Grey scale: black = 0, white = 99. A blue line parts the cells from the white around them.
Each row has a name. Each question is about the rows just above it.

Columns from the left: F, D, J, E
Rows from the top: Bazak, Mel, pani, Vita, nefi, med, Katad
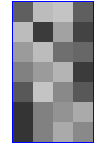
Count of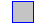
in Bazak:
1
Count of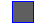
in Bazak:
2
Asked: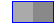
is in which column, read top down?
E
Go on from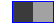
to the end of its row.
[26]

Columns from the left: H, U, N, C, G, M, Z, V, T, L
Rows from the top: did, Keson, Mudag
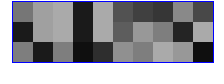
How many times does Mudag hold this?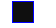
2
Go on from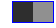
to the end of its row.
[49 66 59  6]
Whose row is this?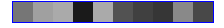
did
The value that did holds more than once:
[66]
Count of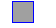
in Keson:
1
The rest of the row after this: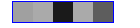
[59 49 14 66]

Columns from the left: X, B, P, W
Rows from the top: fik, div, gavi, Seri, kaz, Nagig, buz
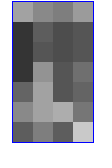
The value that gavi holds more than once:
[33]
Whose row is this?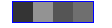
Seri
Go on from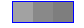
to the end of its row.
[60]

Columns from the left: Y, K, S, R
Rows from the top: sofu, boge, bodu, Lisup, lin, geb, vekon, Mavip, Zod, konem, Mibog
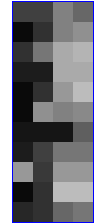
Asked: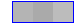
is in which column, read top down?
R
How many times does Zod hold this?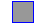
3
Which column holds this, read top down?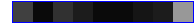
Y
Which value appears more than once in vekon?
[8]
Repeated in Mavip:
[46]
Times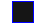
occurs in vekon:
3

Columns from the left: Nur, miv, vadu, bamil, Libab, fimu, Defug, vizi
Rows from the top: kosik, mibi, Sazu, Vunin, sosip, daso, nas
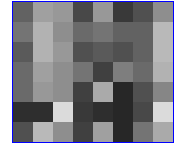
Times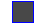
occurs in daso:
1
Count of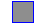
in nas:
1
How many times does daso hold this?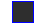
3
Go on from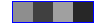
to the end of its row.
[45 66]

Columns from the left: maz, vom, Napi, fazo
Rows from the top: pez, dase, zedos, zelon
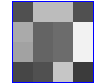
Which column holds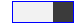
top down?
fazo
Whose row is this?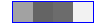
zedos
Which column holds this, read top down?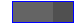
vom
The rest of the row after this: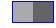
[42 94]
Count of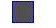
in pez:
2
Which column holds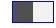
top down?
fazo

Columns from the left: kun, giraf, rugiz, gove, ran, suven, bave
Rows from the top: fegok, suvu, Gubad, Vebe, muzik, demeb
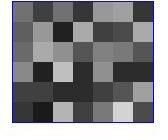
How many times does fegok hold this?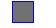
2
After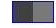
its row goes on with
[82 29]
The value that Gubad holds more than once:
[33]
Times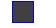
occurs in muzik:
3
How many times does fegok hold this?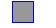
1
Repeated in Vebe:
[17]

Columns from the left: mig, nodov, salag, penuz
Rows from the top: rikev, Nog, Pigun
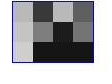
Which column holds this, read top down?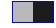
salag
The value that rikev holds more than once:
[72]
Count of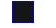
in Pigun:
3
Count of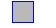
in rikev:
2
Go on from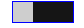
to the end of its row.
[8]

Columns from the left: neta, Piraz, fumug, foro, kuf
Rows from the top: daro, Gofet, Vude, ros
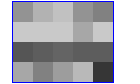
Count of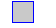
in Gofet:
4
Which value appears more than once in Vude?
[36]

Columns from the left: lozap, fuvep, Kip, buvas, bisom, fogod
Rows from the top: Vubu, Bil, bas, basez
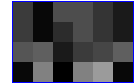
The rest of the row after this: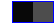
[30 20 10]
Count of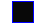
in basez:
2

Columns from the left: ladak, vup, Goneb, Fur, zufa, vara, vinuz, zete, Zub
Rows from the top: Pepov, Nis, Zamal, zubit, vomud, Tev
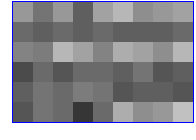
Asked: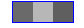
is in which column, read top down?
Zub
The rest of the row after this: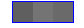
[48 45 33 37 37 33]
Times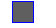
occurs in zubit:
2
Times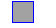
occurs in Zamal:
2
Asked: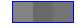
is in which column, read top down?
zufa
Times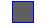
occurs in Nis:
5
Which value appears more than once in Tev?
[41]

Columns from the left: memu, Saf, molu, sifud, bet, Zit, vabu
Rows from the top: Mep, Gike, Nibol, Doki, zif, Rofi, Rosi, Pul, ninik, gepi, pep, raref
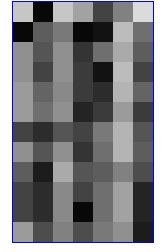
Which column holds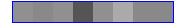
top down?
molu
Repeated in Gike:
[3]
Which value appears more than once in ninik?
[36]

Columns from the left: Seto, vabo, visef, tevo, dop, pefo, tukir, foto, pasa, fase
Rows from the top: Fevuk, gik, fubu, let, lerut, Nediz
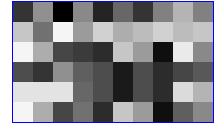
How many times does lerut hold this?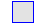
3
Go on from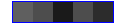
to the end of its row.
[27 34]

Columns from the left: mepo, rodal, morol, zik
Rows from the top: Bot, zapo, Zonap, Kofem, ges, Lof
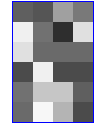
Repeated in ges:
[77]
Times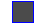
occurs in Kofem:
3
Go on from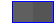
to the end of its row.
[62 47]
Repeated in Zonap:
[41]

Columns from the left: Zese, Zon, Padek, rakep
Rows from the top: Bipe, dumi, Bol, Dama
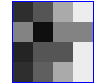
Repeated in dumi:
[51]
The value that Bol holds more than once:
[33]
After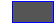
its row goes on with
[92]

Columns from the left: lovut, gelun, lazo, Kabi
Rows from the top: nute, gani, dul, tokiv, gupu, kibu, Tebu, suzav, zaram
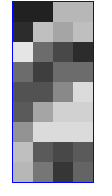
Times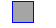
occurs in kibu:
1
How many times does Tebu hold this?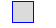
3
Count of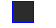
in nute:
0
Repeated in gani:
[74]
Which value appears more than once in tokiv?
[42]
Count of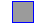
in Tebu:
0

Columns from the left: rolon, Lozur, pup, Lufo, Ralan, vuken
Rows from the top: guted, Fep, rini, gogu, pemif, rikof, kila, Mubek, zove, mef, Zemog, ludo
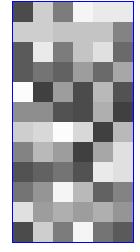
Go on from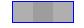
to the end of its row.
[58]
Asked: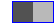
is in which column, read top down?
Lufo

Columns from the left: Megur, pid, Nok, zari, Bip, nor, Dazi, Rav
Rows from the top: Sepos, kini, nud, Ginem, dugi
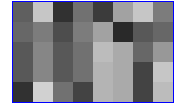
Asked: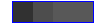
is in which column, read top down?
Nok
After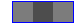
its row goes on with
[63 16 34 40]

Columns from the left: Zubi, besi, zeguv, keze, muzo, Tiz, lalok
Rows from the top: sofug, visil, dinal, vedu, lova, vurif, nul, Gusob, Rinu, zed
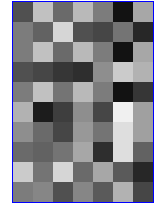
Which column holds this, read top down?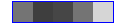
zeguv
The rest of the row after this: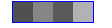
[27]

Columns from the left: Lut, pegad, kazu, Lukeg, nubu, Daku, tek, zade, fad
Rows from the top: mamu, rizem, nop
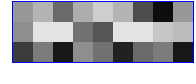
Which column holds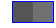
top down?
nubu
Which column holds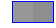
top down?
Lut
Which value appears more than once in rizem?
[88]

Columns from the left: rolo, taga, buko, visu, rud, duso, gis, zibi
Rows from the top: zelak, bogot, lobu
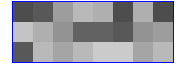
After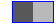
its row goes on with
[64 72 79 79 64 72]
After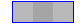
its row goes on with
[79 79 64 72]
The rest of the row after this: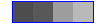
[68 30 68 30]
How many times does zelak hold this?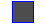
3
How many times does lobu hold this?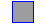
0
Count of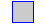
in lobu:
2

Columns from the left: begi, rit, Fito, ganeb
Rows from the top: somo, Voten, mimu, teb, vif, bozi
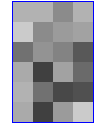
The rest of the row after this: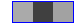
[41]
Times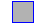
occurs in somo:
3

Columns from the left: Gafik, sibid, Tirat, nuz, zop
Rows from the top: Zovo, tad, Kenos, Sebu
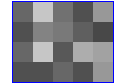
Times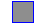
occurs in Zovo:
0
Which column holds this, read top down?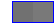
Tirat
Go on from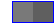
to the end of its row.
[28]
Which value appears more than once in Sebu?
[31]
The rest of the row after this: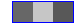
[67 63]
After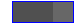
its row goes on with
[31 59]

